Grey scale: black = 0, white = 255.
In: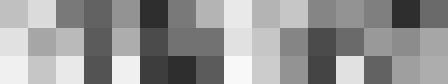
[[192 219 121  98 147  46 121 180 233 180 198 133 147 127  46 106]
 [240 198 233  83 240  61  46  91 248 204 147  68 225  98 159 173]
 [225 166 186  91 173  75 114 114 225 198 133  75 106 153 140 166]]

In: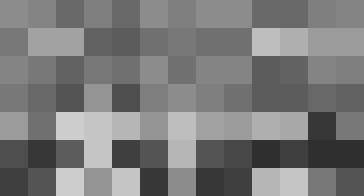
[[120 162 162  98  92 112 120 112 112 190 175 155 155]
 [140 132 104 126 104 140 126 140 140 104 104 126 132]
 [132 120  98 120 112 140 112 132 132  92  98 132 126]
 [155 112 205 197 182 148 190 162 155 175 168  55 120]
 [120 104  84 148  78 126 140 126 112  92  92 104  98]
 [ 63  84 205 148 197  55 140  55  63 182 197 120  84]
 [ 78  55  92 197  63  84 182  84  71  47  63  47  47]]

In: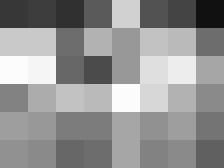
[[252 245 103  75 152 223 237 166]
 [201 201 109 178 152 194 186 109]
 [130 172 194 186 252 215 178 138]
 [158 152 124 124 166 145 158 116]
 [145 138 103 109 166 130 138  96]
 [ 55  61  48  90 209  82  68  17]]

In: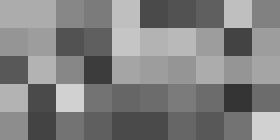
[[ 88 179 135  60 165 157 149 172 149 165]
 [172 172 135 123 191  74  82  95 191 129]
 [149 157  82  95 197 179 185 157  67 157]
 [179  74 209 115 102 108 123 108  52 108]
 [141  67 115  95  74  74 102  88 115 209]]

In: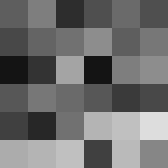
[[172 180 192  64 186 134]
 [ 94 126  45  79 106  79]
 [ 87 119 106  87  58  72]
 [ 72 100 113 141  94 119]
 [ 20  51 164  20 126 141]
 [ 64  39 113 180 192 221]]

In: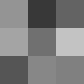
[[ 85 135 128]
 [164 112 195]
 [148  56  99]]

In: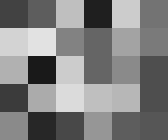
[[211 226 130 101 163 122]
 [ 59 171 219 191 183  78]
 [ 66  93 191  31 204 115]
 [138  39  72 150  93  86]
 [177  25 204 101 138  78]]
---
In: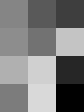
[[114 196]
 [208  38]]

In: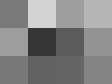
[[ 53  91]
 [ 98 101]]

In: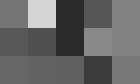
[[80 43]
 [98 96]]

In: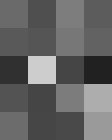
[[ 85 119]
 [205  69]]

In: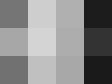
[[212 173]
 [192 168]]

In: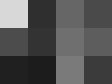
[[ 51 111]
 [ 28 122]]
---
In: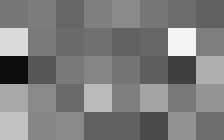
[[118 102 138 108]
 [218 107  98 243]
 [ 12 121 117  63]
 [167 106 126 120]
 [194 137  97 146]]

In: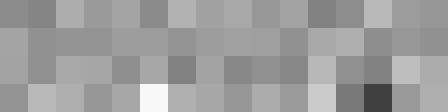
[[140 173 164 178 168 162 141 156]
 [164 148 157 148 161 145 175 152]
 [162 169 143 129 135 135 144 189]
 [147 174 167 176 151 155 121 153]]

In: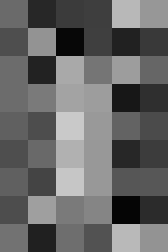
[[106  59 184]
 [ 78   7  33]
 [108 169 157]
 [108 163  23]
 [ 96 201  99]
 [ 78 177  39]
 [ 96 198  86]
 [ 77 122   5]
 [114 110 185]]

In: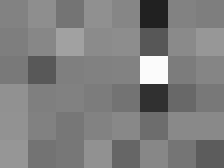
[[130 116 134 130]
 [126 161 141 138]
 [121 127 130 124]
 [145 129 115 104]
 [146 119 136 137]
 [150 119 102 117]]

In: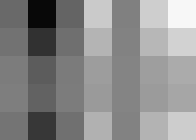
[[105 100 128 247]
 [114 111 130 210]
 [124 123 132 171]
 [126 124 132 166]
 [116 112 130 205]]

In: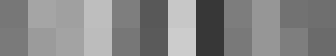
[[119 160 126 199 125 114]
 [122 163 119 204 121 126]]

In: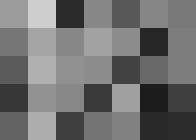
[[155  43  88 121]
 [118 135 140 125]
 [ 91 145  66 125]
 [ 55 136 160  64]
 [ 99  63 129  44]]
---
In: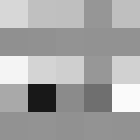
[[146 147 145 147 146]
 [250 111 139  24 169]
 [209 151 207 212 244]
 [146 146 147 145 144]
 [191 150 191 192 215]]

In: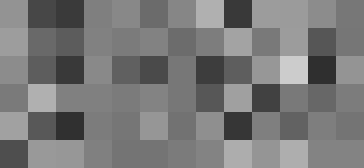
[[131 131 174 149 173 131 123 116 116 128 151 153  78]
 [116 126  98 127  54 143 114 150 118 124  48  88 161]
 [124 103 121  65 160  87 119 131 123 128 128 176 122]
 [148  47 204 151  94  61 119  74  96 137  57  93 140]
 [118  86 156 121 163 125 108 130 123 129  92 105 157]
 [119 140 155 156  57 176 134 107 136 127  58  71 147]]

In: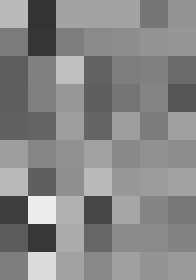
[[154 148 160 136 162 219 126]
 [131 139 139 102 171  55  92]
 [119 133 166  70 176 237  62]
 [163 156 152 185 142  95 185]
 [140 145 137 161 145 134 157]
 [159 124 158 101 158 100  97]
 [ 85 132 117  95 151 128  95]
 [107 128 125  99 191 129  94]
 [150 147 141 138 125  54 123]
 [148 118 163 162 163  51 186]]

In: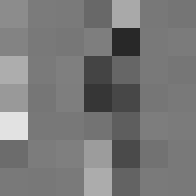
[[121 122  99 172 122 120 121]
 [121 114  74 156 127 124 108]
 [123 125  94 115 120 120 226]
 [121 118  71  54 126 118 153]
 [118 121 102  68 127 122 173]
 [123 121  40 126 119 121 131]
 [117 120 169 104 122 123 140]]

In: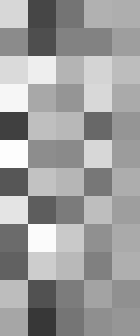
[[150 143 117  55 166]
 [144 163 124  81 189]
 [175 128 185 205  97]
 [170 144 201 251 107]
 [158 190 123  93 228]
 [173 119 182 194  86]
 [156 215 138 141 253]
 [149 104 184 191  64]
 [170 216 149 168 246]
 [189 212 180 238 218]
 [158 130 130  78 139]
 [174 177 116  70 215]]

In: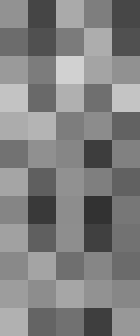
[[152  62 113 100 177]
 [135 146 166 141 157]
 [107 134 111 164 137]
 [114  64 142  95 161]
 [119  50 141  57 133]
 [ 97 127 145  95 165]
 [129  61 134 144 114]
 [ 98 140 125 180 172]
 [196 111 176 105 195]
 [145 164 209 124 154]
 [ 80 173 123  80 108]
 [ 71 126 170  69 146]]
